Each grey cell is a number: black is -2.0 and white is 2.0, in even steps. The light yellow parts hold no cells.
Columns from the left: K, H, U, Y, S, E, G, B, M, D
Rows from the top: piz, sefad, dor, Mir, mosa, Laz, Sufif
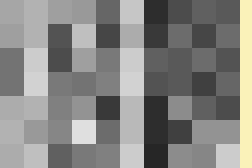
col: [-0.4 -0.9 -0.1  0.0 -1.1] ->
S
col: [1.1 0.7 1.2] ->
E
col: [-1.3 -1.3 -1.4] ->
G
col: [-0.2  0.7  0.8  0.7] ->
K
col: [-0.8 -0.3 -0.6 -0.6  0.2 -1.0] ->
B
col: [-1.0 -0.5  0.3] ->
M

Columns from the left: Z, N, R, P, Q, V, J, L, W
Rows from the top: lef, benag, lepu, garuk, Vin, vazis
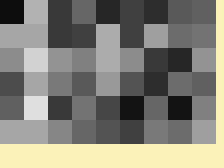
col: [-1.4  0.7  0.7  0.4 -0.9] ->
Q
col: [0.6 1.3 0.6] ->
N
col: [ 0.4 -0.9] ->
Q
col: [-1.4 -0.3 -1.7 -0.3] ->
L
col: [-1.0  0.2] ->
V
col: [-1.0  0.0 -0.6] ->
P

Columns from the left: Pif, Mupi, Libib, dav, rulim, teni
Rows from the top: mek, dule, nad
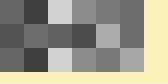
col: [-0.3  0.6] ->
teni
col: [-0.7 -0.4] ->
Pif

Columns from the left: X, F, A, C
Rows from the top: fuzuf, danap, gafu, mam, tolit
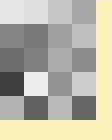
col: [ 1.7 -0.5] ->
F
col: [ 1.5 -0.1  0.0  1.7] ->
F
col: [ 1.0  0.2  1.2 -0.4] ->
C

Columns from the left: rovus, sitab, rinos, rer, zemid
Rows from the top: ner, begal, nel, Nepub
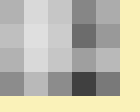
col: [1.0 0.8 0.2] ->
rovus
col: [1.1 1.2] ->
rinos
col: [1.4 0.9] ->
sitab
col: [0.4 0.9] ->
zemid
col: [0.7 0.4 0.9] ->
zemid
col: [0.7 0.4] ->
zemid

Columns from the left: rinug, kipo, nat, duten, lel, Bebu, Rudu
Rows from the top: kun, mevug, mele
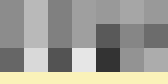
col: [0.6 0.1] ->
Bebu
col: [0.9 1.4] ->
kipo
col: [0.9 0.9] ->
kipo
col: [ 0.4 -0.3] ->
Rudu
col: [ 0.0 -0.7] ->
nat

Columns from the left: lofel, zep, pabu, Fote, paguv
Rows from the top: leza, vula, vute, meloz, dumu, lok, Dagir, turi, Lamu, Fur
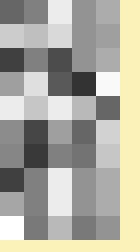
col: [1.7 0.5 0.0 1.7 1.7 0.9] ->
pabu
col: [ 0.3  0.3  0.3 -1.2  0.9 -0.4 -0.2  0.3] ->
Fote
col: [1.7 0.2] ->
lofel
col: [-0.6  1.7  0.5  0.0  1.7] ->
pabu
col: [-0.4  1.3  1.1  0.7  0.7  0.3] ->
paguv

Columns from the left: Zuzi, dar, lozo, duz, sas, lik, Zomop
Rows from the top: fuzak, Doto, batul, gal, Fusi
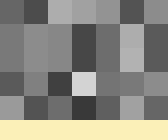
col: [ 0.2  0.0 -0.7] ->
dar
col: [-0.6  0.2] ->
Zomop
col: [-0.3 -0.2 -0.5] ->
sas
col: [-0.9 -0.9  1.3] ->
duz

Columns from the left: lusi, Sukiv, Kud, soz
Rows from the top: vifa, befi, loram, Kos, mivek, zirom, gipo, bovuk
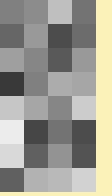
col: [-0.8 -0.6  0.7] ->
Kud
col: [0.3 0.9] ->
Kud
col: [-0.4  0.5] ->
lusi

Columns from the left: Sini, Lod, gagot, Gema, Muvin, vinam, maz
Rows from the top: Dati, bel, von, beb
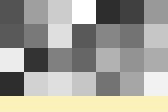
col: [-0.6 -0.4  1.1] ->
Gema
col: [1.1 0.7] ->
maz
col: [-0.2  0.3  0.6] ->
vinam

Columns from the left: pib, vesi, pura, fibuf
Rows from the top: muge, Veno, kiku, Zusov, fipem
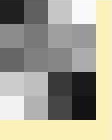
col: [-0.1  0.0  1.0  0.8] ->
vesi
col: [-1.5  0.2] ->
pib
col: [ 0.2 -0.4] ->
pib
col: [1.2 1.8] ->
pib

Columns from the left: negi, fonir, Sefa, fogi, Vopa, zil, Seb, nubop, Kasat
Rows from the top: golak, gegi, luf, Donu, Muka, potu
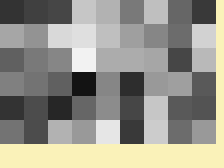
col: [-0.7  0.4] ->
Kasat
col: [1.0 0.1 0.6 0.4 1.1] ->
Seb
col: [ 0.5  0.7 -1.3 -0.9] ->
zil
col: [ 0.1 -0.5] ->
Sefa

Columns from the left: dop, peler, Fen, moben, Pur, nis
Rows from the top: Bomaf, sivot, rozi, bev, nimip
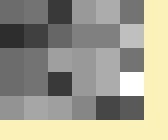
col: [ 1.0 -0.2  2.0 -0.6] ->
nis
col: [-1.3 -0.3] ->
dop
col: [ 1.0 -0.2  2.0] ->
nis

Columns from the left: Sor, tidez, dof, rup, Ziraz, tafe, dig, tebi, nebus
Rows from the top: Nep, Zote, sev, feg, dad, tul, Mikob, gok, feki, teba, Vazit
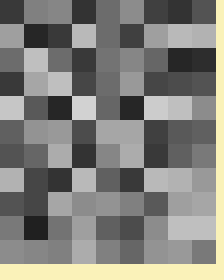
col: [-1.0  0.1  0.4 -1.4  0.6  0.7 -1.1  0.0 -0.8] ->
tafe
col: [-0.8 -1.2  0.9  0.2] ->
rup
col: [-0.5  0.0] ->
Ziraz
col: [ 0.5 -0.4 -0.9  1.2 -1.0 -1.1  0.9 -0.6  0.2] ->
dig
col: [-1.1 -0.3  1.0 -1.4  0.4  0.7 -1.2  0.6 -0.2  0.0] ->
dof
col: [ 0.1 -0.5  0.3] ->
Ziraz
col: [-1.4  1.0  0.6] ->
tidez

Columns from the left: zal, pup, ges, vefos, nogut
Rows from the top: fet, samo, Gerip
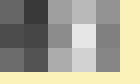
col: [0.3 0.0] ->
nogut
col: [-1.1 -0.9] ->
pup
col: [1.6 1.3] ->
vefos
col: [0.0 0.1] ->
nogut
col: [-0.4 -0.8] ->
zal

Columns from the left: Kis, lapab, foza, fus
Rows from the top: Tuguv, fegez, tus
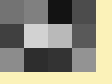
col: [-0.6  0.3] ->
fus
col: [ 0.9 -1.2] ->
foza
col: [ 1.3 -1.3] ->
lapab

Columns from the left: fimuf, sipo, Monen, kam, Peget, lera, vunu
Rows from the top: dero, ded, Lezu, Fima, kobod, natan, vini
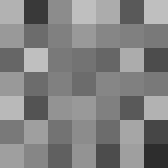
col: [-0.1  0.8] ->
vunu
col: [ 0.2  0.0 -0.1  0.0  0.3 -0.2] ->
Monen
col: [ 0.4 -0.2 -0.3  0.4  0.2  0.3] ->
kam
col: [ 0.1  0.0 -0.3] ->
Peget
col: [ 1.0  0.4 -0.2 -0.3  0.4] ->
kam
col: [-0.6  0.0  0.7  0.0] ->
lera

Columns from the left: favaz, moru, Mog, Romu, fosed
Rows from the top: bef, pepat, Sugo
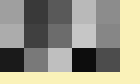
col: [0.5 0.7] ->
favaz
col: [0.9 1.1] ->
Romu
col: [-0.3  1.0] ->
Mog

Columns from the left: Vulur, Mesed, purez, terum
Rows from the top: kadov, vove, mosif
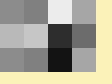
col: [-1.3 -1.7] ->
purez
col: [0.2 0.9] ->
Vulur

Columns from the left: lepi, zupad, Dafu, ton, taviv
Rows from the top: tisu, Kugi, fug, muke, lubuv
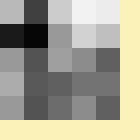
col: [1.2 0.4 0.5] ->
Dafu
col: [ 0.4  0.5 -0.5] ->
Dafu
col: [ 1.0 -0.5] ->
taviv
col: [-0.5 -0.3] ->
Dafu
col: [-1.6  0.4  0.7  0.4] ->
lepi

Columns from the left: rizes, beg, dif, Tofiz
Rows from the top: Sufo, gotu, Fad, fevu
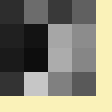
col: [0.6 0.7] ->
dif
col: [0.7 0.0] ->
dif
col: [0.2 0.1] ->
Tofiz
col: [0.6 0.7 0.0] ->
dif
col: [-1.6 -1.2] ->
rizes
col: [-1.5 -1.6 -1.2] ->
rizes
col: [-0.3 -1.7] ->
beg

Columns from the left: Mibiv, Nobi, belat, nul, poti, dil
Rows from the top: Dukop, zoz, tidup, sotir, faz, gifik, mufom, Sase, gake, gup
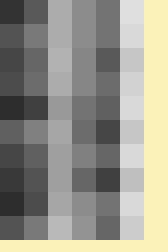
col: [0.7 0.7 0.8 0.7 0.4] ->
belat
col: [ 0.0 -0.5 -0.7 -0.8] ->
Nobi
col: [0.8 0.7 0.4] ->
belat
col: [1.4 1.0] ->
dil
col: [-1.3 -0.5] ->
Mibiv
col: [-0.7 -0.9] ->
Mibiv
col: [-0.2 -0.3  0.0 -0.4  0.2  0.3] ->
nul

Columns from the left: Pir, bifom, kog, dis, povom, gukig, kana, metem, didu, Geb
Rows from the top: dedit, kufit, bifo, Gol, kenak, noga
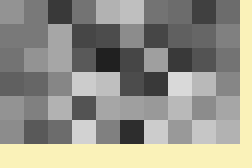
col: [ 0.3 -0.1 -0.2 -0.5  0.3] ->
Pir
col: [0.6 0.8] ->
Geb
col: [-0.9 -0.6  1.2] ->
dis
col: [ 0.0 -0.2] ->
Geb
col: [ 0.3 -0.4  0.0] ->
bifom
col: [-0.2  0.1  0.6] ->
Geb

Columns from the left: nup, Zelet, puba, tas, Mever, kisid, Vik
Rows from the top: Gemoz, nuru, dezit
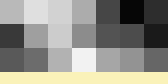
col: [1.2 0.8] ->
puba
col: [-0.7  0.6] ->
Mever

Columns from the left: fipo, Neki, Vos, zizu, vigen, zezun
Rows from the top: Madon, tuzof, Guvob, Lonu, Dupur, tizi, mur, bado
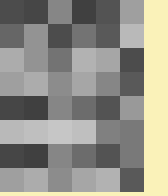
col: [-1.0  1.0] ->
Neki
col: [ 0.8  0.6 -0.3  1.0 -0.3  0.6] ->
zizu

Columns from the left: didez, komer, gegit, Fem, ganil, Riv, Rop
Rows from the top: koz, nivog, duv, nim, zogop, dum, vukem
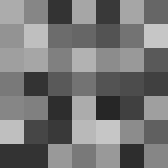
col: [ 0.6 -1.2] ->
komer
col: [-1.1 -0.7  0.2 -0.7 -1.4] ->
ganil
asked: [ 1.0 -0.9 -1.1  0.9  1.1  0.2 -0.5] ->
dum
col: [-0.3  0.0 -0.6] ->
gegit
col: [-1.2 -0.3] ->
gegit
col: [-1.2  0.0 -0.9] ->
komer
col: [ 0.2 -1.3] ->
Riv

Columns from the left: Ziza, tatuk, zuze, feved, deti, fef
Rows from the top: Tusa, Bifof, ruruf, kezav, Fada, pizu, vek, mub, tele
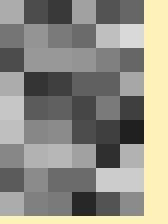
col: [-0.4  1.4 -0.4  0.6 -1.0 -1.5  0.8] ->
fef
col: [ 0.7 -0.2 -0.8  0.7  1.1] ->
Ziza
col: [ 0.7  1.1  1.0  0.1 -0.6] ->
Ziza
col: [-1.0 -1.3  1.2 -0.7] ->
deti
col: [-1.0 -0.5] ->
zuze
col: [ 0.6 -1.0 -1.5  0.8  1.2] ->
fef
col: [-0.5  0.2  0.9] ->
zuze

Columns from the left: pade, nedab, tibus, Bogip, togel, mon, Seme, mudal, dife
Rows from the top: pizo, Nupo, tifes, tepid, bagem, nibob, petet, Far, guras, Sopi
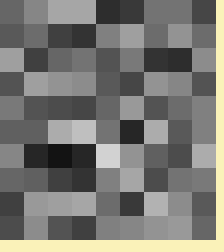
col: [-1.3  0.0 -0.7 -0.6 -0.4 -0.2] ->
togel
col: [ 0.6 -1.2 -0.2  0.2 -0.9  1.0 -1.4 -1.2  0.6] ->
Bogip
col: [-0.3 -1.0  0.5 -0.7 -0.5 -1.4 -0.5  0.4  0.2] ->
nedab
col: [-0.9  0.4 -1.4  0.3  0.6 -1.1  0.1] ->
mon
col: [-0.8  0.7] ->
tibus

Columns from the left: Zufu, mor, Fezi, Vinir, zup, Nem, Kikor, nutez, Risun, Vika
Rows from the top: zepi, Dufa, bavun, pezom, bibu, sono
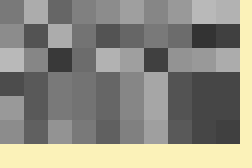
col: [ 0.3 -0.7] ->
nutez
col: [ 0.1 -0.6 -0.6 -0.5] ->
mor
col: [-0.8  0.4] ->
Zufu
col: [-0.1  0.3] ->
Fezi
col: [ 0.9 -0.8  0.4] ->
Zufu
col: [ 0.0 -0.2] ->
Vinir

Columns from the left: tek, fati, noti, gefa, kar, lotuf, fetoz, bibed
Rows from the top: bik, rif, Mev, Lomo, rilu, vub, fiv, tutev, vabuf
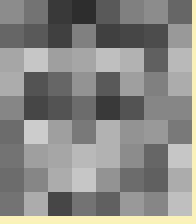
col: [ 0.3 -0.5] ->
kar
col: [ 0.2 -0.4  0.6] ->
tek
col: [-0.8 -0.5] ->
fetoz
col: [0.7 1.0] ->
bibed
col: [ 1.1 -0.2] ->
gefa

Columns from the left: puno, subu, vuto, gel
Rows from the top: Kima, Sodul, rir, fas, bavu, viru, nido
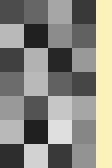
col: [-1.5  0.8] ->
subu
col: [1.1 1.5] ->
vuto
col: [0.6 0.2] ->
vuto
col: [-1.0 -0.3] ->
puno
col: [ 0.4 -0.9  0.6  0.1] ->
gel
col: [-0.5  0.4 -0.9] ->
gel

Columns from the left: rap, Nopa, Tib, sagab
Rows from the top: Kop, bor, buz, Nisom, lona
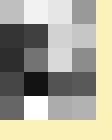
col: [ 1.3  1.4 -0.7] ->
Tib
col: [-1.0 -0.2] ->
Nopa
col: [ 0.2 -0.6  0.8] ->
sagab
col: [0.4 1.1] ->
sagab

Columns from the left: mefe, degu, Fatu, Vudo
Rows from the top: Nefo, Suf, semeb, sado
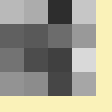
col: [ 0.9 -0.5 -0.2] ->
mefe
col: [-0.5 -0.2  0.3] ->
mefe

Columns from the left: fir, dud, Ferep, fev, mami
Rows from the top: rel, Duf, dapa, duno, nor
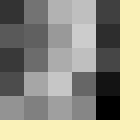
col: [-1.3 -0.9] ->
mami
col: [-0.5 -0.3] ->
dud
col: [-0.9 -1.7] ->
mami
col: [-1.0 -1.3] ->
mami
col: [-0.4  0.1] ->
fev
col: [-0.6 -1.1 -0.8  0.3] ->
fir

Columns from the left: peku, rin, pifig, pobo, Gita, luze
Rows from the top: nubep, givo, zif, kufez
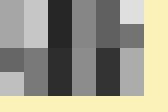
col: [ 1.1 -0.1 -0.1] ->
rin
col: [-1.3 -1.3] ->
pifig

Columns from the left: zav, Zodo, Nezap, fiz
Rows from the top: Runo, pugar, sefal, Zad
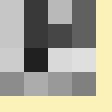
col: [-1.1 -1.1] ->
Zodo
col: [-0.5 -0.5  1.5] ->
fiz
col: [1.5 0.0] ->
fiz
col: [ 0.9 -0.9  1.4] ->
Nezap
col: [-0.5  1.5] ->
fiz

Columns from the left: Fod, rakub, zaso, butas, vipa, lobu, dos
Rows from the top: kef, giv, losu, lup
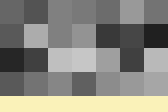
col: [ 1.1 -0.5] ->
butas
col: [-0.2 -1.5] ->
dos
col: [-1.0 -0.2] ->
rakub
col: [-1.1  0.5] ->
vipa
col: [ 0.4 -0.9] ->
lobu
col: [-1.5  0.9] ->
dos
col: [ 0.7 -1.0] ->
rakub

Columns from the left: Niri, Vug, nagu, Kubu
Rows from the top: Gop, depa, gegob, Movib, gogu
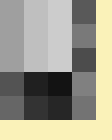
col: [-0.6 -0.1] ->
Kubu
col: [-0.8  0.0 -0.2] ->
Kubu
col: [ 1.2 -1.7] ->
nagu
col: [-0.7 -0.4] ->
Niri
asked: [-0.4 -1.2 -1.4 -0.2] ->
gogu

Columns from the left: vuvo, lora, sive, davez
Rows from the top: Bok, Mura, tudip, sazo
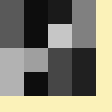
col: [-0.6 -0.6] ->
vuvo
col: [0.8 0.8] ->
vuvo
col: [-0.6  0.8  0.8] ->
vuvo
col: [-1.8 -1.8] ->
lora

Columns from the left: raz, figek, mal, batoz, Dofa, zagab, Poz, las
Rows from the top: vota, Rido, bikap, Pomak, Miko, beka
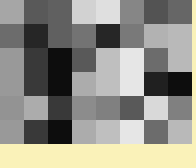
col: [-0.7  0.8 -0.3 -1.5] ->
Poz
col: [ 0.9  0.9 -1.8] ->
las

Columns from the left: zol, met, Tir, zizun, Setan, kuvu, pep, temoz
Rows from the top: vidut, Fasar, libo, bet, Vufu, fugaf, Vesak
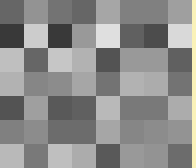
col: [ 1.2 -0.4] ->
met
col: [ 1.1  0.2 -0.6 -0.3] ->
Tir
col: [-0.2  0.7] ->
temoz
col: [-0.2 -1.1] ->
Tir

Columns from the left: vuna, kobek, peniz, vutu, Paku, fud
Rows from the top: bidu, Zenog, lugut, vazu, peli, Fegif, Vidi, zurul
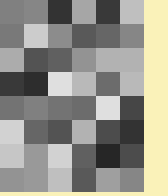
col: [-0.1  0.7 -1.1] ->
vuna
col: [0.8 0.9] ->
fud
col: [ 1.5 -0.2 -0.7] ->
peniz
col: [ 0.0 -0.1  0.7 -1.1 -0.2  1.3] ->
vuna
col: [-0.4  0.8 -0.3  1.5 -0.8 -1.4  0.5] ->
Paku

